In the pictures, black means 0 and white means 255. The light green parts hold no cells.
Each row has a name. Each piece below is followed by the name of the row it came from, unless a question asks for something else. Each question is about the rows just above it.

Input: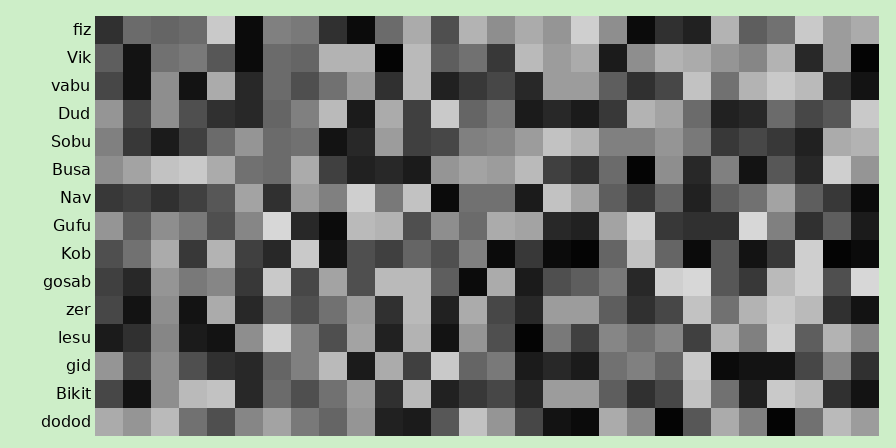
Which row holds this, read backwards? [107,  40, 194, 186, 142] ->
Bikit
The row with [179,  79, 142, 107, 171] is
Gufu
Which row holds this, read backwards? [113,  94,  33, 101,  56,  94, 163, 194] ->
Nav

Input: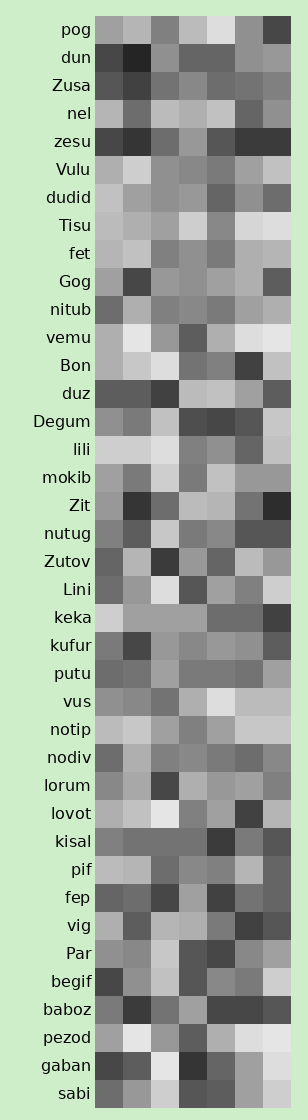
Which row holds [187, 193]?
duz
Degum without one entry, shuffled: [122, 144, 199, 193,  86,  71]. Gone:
[78]
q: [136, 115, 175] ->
vus
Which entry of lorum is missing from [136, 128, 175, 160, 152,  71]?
[168]
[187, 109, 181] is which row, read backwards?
nel
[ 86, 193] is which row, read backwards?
begif
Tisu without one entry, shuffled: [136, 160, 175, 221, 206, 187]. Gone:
[214]

